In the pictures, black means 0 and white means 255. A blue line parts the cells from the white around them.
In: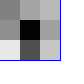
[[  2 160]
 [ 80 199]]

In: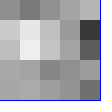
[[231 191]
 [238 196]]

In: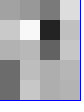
[[248  35]
 [184  98]]

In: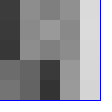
[[138 153]
 [141 128]]

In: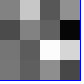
[[130  97]
 [ 92 252]]

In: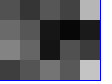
[[ 86  22]
 [101  20]]

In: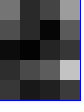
[[41  6]
 [ 3 36]]

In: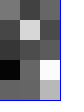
[[215  74]
 [ 76  91]]
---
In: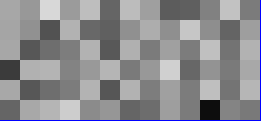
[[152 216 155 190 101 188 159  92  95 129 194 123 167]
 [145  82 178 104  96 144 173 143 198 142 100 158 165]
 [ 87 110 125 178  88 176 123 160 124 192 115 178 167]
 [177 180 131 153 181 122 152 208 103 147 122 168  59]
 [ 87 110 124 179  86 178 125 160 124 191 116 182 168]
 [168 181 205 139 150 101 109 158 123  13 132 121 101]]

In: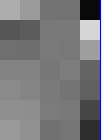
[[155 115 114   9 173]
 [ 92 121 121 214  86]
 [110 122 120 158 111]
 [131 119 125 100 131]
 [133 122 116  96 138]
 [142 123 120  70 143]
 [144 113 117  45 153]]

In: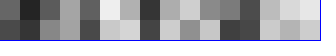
[[ 36  91 165  96 238 177  53 173 207 138 123  76 188 217 231 102]
 [ 53 135 163  73 201 213  68 205 144 199  64  71 203 180 205  74]]

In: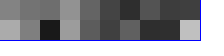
[[115 110 146 100  68  46  83  61  63 131]
 [127  25 156  92  64  96  46  47 192 171]]

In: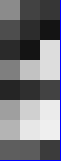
[[ 66  54 139]
 [ 44  20  77]
 [ 20 221  42]
 [194 221 127]
 [ 47  66  37]
 [208 235 159]
 [231 239 180]
 [ 92  59  94]]

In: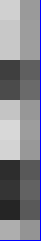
[[154 208]
 [157 200]
 [158 200]
 [ 95  63]
 [106  75]
 [151 196]
 [157 216]
 [152 211]
 [ 88  45]
 [ 98  52]
 [ 89  37]
 [148 174]]

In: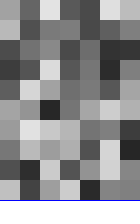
[[101 227  89  74 223 188 162]
 [ 80 122 125  73  95 127 185]
 [114 137  74 109  51  54  76]
 [ 84 219  87 118  44 127  61]
 [214 162 111 122  87 165  94]
 [148  39 117 166 205 177 164]
 [225 200 182 116 127  61 155]
 [186 157 175  81 213  38 119]
 [ 46 203  83 147 210 134  80]
 [ 67 158 204  42 132 128 192]]

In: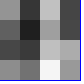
[[ 54 193  69 148]
 [ 31 159  71  96]
 [ 58 191 172  71]
 [114 245 153 141]]

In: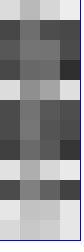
[[185 214 237 219]
 [110  77  72  71]
 [116 115  75  87]
 [104 107  47  72]
 [143 164 223 220]
 [115  88  78  75]
 [118  84  75  75]
 [106  88  54  64]
 [174 215 233 225]
 [128  97  66  75]
 [194 197 230 230]
 [200 206 230 216]]
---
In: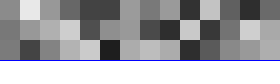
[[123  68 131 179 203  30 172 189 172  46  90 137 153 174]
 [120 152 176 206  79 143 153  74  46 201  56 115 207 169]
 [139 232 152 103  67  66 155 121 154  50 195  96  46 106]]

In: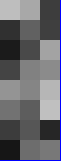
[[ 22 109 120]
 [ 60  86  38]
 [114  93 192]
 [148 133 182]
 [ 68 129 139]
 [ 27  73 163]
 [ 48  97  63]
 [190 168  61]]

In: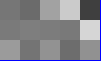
[[155 116 146 109 145]
 [122 126 124 121 214]
 [118 107 162 203  63]]

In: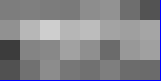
[[ 81 113 140 119 113 126 108 107]
 [ 60 132 136 161 143 107 152 160]
 [145 183 206 182 188 163 159 165]
 [125 127 124 122 141 146 110  83]]

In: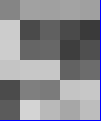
[[ 91 212 185 167 189]
 [ 75 127 123 196 199]
 [196 199 199  98 108]
 [205 101 103  62  79]
 [204  74  96  74  58]
 [133 161 160 163 160]]

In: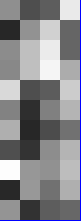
[[148  50  93 103]
 [ 40 152 113 175]
 [253 151 145 189]
 [ 79  51 141 180]
 [175  39  76 113]
 [130  46 128 180]
 [217  78  92 204]
 [136 191 245 172]
 [140 191 235 101]
 [ 39 146 209 101]
 [143  78  93 234]]

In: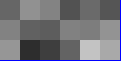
[[150  45  62  99 195 169]
 [130  97  93 129 125 147]
 [102 145 131  82 106  85]]

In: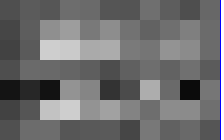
[[ 80 108 109  86  89  90  70 120  97 105  85]
 [ 66  85 194 206 147 161 131 110 140 139 111]
 [ 20  39  18 147 133  51  75 173 106  11 118]
 [ 78 106 105 101  94  77  96 110  98 112  91]
 [ 66  90 206 202 170 172 122 117 147 139 107]
 [ 70  93 143 157 121 141 114  98 111 127 107]
 [ 79  91  86 109 106  85  84 111  93  78 103]]

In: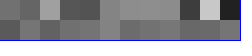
[[ 90 117  98 112 116 131 108 114 119 104 106 117]
 [113 101 160  86  83 132 141 142 140  61 200  33]]
